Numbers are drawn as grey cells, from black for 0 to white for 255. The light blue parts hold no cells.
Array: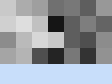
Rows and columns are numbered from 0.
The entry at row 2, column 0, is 140
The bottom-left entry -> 165
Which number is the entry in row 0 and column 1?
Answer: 172
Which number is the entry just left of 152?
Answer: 94
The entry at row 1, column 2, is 193
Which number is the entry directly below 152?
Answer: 100
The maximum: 222
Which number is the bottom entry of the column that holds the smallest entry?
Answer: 36

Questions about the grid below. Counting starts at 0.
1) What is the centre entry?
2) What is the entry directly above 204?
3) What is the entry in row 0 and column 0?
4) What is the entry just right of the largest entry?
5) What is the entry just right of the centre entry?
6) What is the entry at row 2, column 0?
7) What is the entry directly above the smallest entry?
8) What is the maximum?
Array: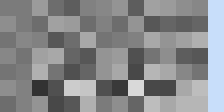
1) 148
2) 80
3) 123
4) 72
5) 155
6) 116
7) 176
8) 217

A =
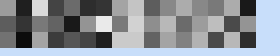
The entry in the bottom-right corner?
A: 45
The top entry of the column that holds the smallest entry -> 31
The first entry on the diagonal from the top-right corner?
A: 25
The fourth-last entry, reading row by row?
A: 178
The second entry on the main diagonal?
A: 52
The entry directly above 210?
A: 196
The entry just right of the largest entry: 121
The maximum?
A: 234
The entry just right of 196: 93
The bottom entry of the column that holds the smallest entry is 12
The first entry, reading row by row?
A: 156
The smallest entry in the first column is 93
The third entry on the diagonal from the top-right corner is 74
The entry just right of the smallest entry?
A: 164

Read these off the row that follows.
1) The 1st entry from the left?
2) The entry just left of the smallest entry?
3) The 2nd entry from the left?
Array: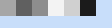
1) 166
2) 208
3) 96

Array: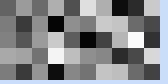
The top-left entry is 99
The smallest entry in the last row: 13
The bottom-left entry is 123
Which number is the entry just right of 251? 50
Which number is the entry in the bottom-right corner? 66
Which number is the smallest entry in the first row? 13
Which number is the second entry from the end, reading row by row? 107
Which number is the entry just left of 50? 251
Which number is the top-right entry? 202
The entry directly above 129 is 123

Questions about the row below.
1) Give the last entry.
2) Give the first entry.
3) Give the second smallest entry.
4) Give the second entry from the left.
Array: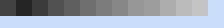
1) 195
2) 66
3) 59
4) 37

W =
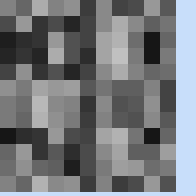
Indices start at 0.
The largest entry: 192
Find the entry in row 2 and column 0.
30
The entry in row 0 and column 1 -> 102
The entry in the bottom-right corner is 81
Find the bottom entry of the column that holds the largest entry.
60
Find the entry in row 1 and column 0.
75
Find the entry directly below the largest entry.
172
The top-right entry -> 88
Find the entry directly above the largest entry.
178
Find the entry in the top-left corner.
130
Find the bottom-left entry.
130
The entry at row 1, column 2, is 52
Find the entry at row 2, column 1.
45

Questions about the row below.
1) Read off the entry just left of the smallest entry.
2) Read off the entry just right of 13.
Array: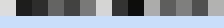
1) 51
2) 172

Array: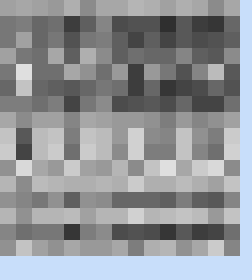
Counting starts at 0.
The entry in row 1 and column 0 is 119
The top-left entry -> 161
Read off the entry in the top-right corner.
167
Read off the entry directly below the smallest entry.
68
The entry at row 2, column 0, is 119
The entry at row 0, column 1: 167
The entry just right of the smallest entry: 88
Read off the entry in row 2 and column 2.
103
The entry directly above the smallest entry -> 161
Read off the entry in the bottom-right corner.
133
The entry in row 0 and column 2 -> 161
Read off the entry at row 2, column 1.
161
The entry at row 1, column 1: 125
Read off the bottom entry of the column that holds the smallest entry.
181
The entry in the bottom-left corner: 145

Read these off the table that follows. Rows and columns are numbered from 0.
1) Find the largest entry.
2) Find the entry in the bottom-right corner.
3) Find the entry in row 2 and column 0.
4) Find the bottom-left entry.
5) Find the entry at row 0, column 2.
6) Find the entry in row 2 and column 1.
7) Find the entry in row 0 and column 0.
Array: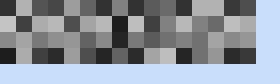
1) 196
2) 57
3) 137
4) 29
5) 84
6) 164
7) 50

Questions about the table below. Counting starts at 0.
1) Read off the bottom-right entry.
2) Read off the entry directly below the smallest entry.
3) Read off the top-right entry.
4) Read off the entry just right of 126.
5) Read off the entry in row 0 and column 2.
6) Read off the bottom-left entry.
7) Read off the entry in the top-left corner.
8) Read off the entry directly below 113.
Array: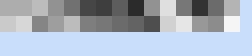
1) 245
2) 99
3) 180
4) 119
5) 188
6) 202
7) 173
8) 188
